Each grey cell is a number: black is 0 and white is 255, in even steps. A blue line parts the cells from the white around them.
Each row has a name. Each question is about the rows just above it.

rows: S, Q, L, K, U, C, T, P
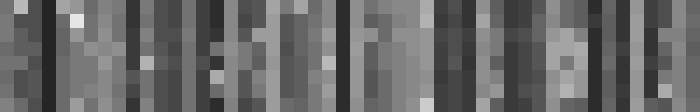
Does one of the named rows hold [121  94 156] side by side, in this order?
no
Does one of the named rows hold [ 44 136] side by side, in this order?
yes
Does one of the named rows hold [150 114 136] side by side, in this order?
no
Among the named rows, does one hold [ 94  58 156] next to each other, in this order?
no
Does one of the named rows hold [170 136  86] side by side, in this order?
yes
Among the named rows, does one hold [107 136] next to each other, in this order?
yes
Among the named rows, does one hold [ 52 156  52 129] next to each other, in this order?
yes

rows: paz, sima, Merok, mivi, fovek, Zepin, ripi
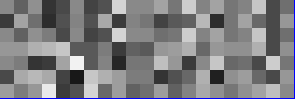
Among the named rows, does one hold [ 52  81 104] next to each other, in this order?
yes
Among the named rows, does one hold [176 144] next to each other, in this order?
no
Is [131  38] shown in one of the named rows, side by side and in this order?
yes
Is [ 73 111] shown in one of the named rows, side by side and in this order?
yes
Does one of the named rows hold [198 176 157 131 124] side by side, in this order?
no
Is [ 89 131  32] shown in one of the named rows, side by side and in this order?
no
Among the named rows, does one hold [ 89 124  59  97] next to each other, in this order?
yes

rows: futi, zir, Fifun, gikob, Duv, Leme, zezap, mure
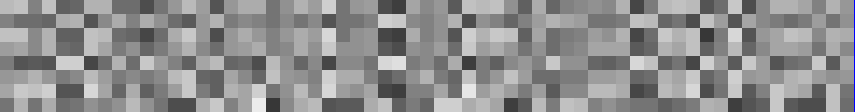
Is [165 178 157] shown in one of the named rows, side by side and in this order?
no
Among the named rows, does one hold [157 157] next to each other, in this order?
yes

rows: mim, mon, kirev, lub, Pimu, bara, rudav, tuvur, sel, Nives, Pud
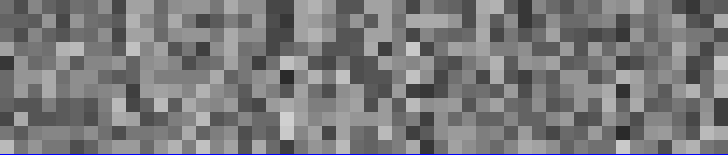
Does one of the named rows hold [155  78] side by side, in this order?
yes
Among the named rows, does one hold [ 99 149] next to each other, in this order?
yes
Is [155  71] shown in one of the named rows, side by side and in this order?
yes
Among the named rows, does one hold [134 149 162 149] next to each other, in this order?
yes
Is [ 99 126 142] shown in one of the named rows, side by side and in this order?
yes
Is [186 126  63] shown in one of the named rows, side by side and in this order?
yes
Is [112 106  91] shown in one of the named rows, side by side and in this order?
yes

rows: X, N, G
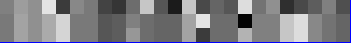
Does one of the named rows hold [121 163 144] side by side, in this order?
yes
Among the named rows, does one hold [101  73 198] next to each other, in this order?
no
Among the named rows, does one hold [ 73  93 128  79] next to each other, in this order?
yes
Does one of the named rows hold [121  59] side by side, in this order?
no
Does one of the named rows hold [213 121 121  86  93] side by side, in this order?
yes

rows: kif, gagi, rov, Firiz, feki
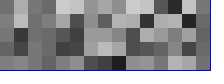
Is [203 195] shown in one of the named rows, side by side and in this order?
yes
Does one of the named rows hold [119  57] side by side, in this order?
yes
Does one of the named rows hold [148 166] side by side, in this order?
yes

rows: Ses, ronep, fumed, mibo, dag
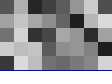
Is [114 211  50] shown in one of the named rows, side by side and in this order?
yes
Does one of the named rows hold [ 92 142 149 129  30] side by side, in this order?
yes
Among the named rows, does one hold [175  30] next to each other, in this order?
no
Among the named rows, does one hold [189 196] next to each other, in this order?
yes
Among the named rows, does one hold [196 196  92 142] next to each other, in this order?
no
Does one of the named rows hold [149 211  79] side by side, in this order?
no
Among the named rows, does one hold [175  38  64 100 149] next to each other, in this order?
no

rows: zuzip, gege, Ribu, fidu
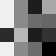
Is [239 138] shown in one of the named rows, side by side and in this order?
yes
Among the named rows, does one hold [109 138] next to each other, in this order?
no
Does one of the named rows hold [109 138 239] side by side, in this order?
no
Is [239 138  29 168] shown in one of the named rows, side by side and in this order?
yes
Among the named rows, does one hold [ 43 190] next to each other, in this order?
no
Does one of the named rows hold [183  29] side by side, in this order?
yes

